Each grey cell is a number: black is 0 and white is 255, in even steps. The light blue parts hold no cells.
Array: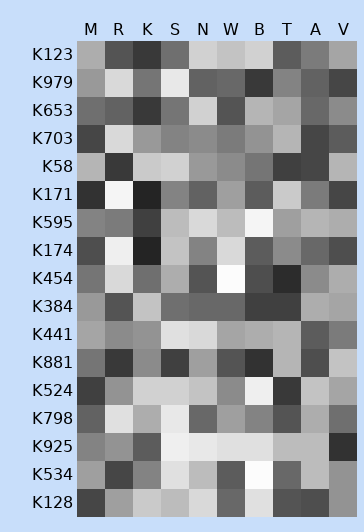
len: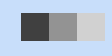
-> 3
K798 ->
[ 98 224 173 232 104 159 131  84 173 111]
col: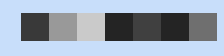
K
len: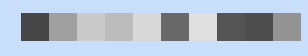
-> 10
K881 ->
[117  57 139  64 159  84  50 181  78 195]
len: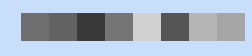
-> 8
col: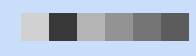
B

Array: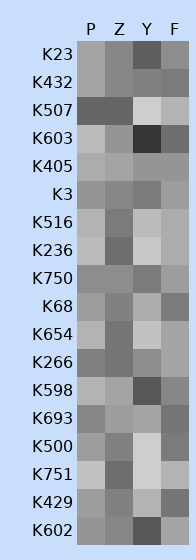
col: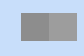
P
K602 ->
[149 135  87 164]
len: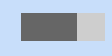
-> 3
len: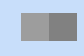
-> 2
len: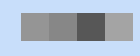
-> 4

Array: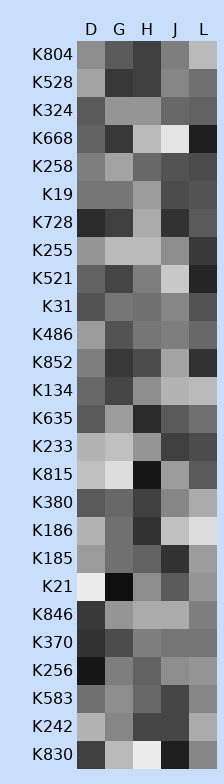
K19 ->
[118 118 156  76  83]
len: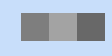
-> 3
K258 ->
[126 163 104  83  76]
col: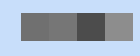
H
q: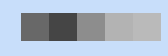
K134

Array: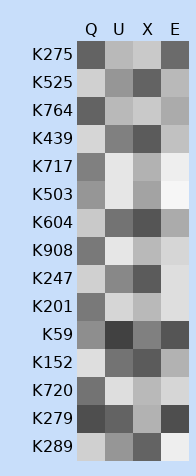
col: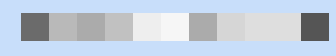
E
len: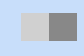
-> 2
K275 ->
[ 99 185 201 107]
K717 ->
[128 230 178 238]

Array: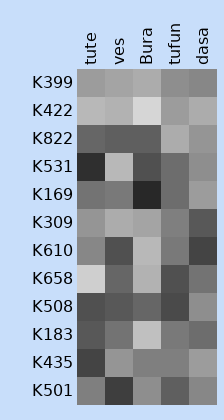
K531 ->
[ 47 184  80 109 142]
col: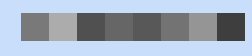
ves
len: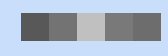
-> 5
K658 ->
[207 102 178  80 115]
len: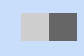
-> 2

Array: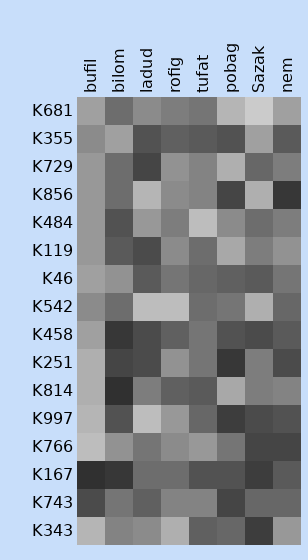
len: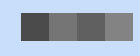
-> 4
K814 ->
[175  48 125  96  90 168 125 131]
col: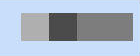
Sazak
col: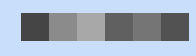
pobag
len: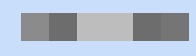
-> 6

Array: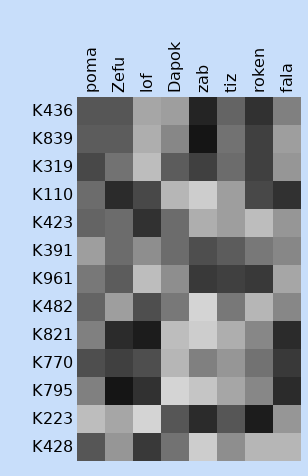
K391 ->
[158 108 142 108  78  92 120 135]
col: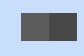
poma
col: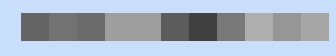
tiz
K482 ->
[100 158  78 120 212 120 182 135]
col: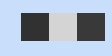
lof
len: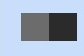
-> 2

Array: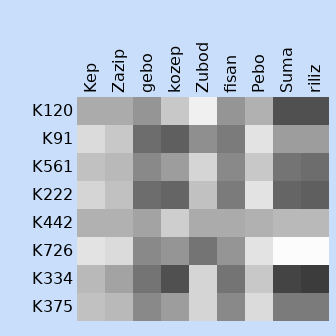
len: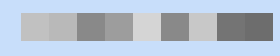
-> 9
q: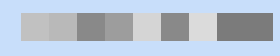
K375

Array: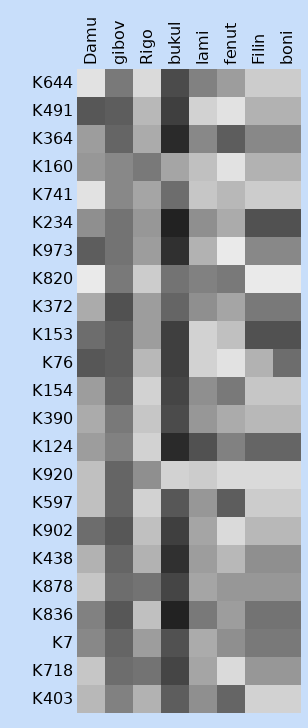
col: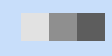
Damu
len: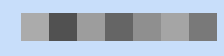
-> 7
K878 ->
[198 109 115  69 165 151 151 151]

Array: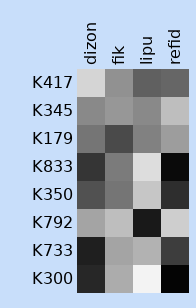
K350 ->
[ 81 117 198  46]
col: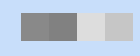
lipu
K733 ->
[ 31 164 178  61]
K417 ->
[213 145  96 102]
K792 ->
[164 190  25 206]
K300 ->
[ 39 172 243   4]
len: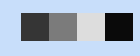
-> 4

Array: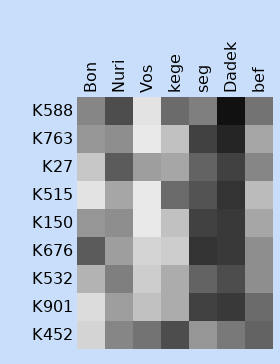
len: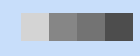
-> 4
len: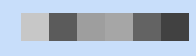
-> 6

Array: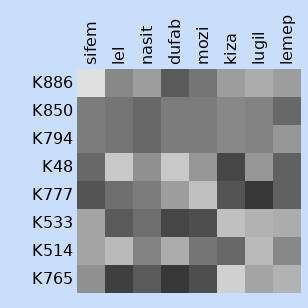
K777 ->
[ 84 110 124 157 192  84  55  97]

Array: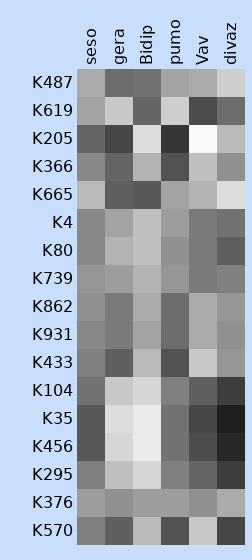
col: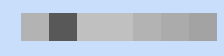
Bidip
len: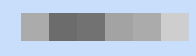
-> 6
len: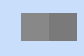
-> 2

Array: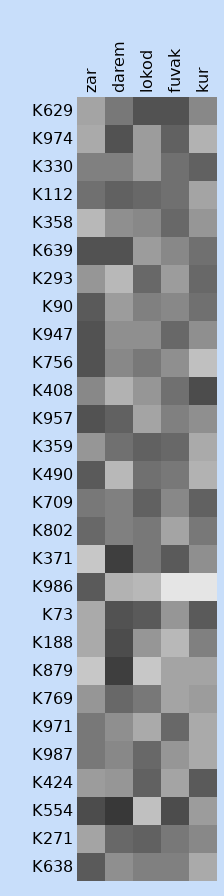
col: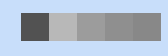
darem
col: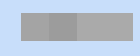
kur
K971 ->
[120 143 170 104 170]
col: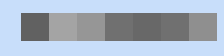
kur

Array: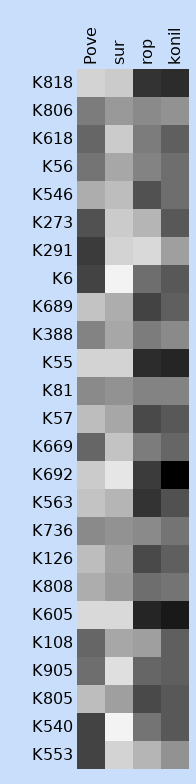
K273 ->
[ 81 203 181  88]
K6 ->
[ 67 243 110  88]
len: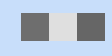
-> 3
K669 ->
[102 195 124 102]
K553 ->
[ 67 211 181 146]
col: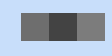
rop

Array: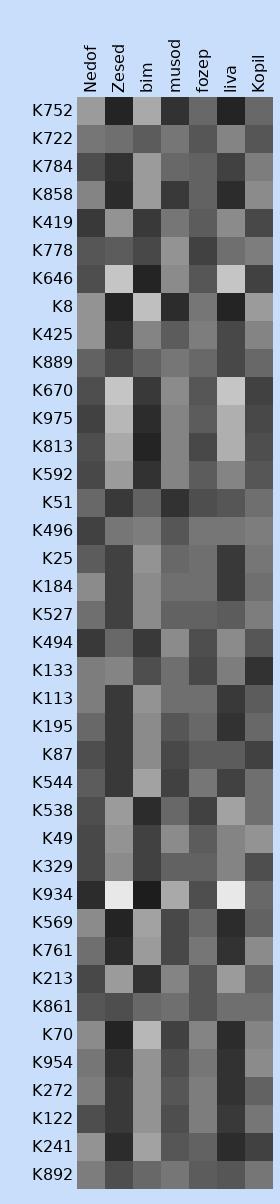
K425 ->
[147  50 132  92 125  72 132]
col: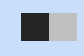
bim
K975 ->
[ 65 183  44 132  92 175  72]
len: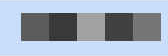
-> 5
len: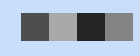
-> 4
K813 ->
[ 78 169  36 132  72 175  78]
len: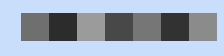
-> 7

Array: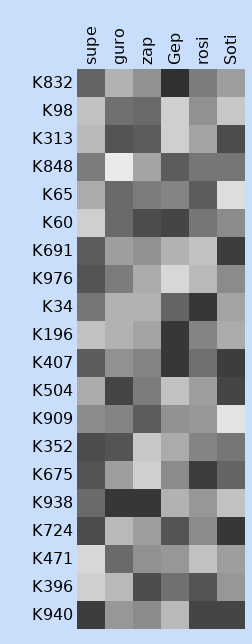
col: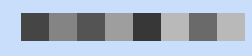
guro
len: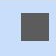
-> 1
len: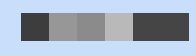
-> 6
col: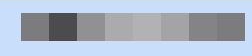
zap
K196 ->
[193 178 164  55 132 171]

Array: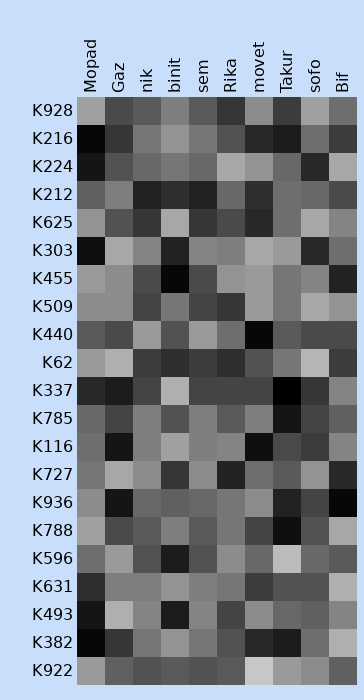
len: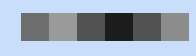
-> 6
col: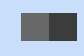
movet

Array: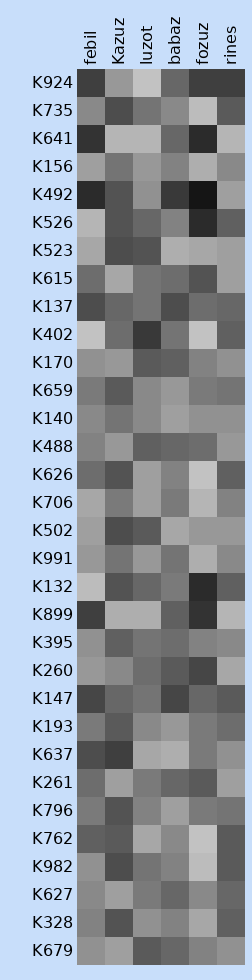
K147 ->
[ 70 103 116  70 103  90]
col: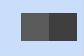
Kazuz
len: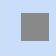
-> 1
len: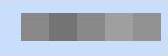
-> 5
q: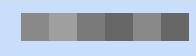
K627
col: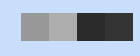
fozuz

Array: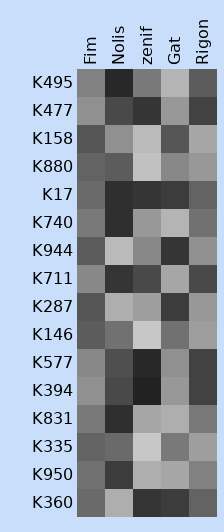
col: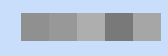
Gat
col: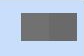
Fim
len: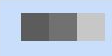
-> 3

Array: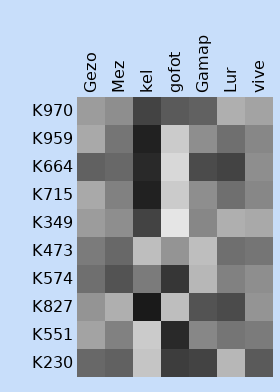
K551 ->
[163 129 203  41 135 117 123]
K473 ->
[123 104 190 148 190 111 117]
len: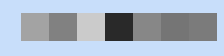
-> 7
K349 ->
[156 142  67 229 135 175 169]

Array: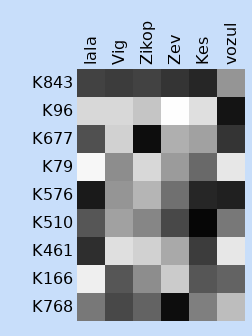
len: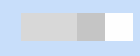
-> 4
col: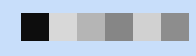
Zikop

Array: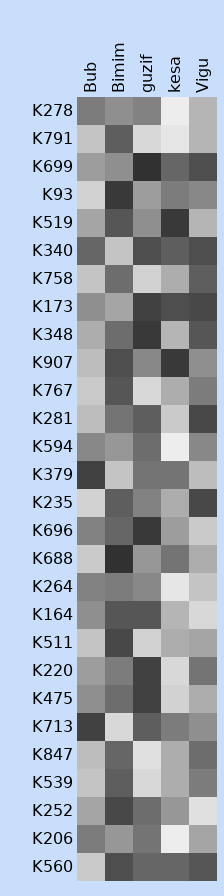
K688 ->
[202  49 151 116 173]
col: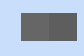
Bimim
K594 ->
[136 151 109 237 136]
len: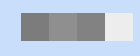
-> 4
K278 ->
[124 143 130 237 181]
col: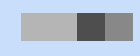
Vigu

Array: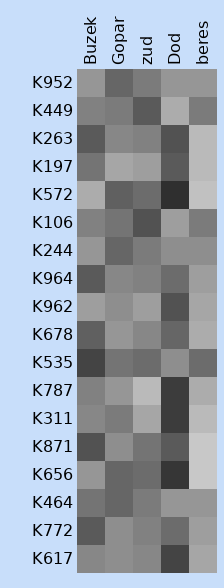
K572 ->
[172  96 108  47 193]
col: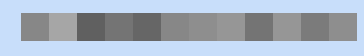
Gopar
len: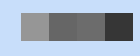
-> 4
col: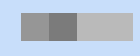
beres
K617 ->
[135 142 135  68 166]
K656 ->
[150 102 108  54 200]
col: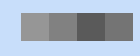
Buzek

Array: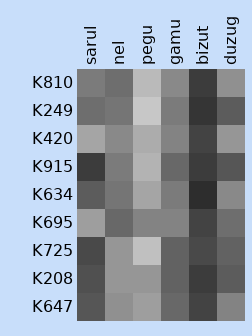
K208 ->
[ 80 150 150  98  60  92]
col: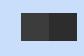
bizut
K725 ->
[ 73 150 192  98  73  98]

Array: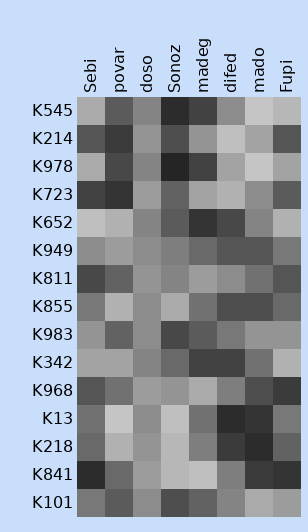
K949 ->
[140 156 140 126 105  85  85 120]
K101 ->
[120  91 140  78  98 132 170 156]
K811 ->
[ 72  98 148 132 156 140 113  85]
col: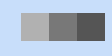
Fupi
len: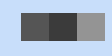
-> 3

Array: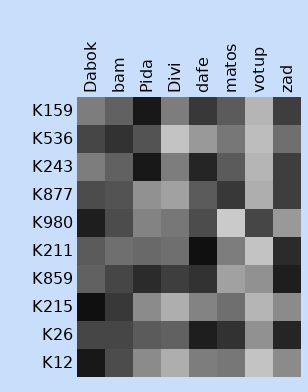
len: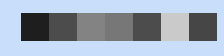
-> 7
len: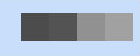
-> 4
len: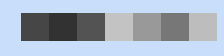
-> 7

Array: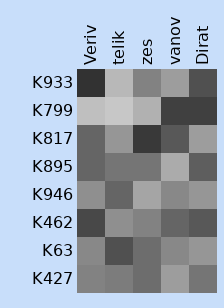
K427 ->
[130 124 109 157 117]
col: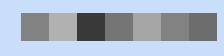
zes

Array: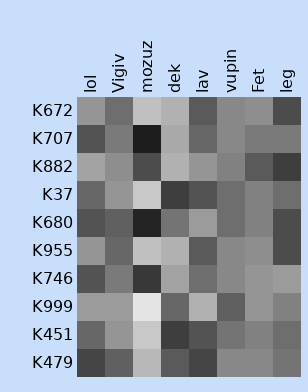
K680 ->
[ 83  96  36 116 155 110 129  76]
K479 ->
[ 69  96 184  90  69 136 136 116]
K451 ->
[103 149 200  62  83 116 129 110]
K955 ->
[149 103 192 177  90 136 142  76]

